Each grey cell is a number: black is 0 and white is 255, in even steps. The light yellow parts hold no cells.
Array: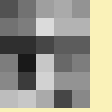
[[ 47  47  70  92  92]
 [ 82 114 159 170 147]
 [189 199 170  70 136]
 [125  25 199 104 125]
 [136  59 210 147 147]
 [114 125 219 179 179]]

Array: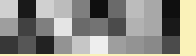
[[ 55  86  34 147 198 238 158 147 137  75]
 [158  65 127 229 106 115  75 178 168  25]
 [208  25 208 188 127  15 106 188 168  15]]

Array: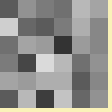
[[ 91 184  61 195 103 146]
 [207 103  91 123 174 135]
 [ 91 146 123 112 184 164]
 [112 164 155  51 155 135]
 [164 155 174 174  91 135]
 [123  70 218 184 112 146]]

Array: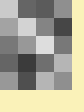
[[202 101  91 143]
 [101  59 111 181]
 [163 211 132  70]
 [152  79 181 143]
 [120 152 221 120]]

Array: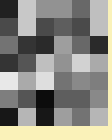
[[126  85  12  94  94 137]
 [ 23 182  23 158 115 182]
 [115  52  42 158 104  42]
 [ 74 200  74  94  74 191]
 [ 33 200 146 146 104 191]
 [ 52  85 191 146 210 170]
 [232 170 222 115 137 126]]

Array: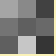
[[ 95 198  53]
 [165 137  65]
 [116  95 105]]

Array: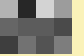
[[ 62 114  83 125]
 [102  92  92  74]
 [179  39 211 156]]

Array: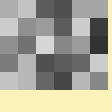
[[123 183  80  92 102 205]
 [174 195  92  80 165 165]
 [195 183 102  70 183 135]
 [205 144 155  92 205  60]
 [144 114 214 135 155  50]]
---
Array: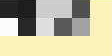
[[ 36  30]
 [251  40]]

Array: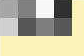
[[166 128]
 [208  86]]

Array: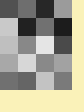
[[ 81 110]
 [201  33]]

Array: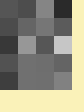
[[ 85  77]
 [ 76 101]]

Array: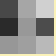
[[ 72 166]
 [ 42 152]]

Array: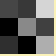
[[ 70  56]
 [  1 137]]
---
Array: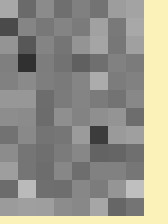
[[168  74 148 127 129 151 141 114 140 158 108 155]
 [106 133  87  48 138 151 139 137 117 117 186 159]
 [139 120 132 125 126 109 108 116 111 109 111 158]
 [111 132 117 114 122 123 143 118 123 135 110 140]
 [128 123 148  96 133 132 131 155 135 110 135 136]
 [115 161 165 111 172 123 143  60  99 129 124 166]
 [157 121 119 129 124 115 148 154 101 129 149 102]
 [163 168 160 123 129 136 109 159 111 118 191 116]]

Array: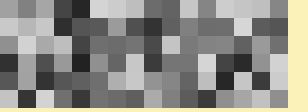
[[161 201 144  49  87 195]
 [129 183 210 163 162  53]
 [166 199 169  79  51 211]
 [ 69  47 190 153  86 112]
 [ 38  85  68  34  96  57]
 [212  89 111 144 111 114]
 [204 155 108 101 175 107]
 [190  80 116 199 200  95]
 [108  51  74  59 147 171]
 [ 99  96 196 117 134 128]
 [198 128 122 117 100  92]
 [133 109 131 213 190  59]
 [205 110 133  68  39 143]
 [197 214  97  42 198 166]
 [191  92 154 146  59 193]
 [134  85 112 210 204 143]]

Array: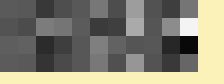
[[ 90  83  94  91]
 [ 88  76  97  89]
 [ 56 124  43  52]
 [ 78 117  62  74]
 [ 88  91  87  87]
 [119  59 127 120]
 [ 77  63  98  80]
 [157 170  85 150]
 [ 82  85  87  83]
 [ 62 140  39  57]
 [117 244   9 102]]

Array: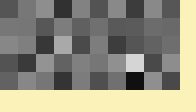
[[ 85 119 135  83  98]
 [119 118 127  58 135]
 [142  87  55 147 118]
 [ 49 125 169  98  52]
 [130  96  74 128 124]
 [ 83 112 125 118  79]
 [137  89  61 144 112]
 [ 60  91  85 213  16]
 [137 108  98  73 143]
 [ 86 105 110 141  73]]

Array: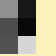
[[144  77  82]
 [ 24   9 214]]

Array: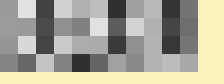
[[154 155 150 133]
 [226 154 216 103]
 [ 66  75  68 195]
 [208 144 202 131]
 [176 129 172  48]
 [189 225 171 101]
 [ 48  92  58 161]
 [160 211 144 137]
 [185 177 179 179]
 [ 52  69  55 188]
 [116 110 117 168]]

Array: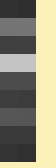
[[ 49 116  63 195  76  62  86  58  52]
 [ 47 116  64 195  76  60  85  58  48]]
